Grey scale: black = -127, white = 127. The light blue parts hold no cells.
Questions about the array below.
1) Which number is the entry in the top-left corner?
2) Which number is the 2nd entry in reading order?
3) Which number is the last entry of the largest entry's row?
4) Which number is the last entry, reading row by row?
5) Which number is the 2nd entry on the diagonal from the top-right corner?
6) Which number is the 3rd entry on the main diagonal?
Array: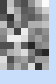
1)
-62
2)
63
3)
123
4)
47
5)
31
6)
47

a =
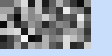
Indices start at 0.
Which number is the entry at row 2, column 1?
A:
-33
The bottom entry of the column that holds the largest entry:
-60
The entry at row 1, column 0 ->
35
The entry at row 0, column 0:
-20
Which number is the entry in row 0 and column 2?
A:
35
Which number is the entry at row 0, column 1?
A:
-20
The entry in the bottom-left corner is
-74
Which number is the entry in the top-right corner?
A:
9
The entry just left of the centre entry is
-4
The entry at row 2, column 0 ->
64
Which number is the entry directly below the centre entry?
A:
-4
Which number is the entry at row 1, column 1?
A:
35
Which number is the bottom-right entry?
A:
78
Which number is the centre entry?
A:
-89
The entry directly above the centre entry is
78
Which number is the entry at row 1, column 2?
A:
-60
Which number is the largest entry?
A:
119
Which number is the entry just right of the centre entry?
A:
-33
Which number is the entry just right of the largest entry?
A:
-116
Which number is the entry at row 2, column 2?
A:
-116

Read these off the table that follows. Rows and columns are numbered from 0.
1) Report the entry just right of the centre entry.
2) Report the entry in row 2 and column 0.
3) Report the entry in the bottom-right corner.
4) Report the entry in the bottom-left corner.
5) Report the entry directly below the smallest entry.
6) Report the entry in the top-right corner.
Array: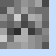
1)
-30
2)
20
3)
-42
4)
-5
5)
47
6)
-56

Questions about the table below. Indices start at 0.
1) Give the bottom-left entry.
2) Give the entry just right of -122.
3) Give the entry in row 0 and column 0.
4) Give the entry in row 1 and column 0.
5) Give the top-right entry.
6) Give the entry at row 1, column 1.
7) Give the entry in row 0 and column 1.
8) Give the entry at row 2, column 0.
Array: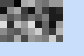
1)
-26
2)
41
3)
-55
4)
-110
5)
25
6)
11
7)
-55
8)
11

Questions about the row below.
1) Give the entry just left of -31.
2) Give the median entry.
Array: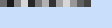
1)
24
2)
-4

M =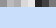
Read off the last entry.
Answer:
-7
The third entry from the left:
45
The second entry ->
59
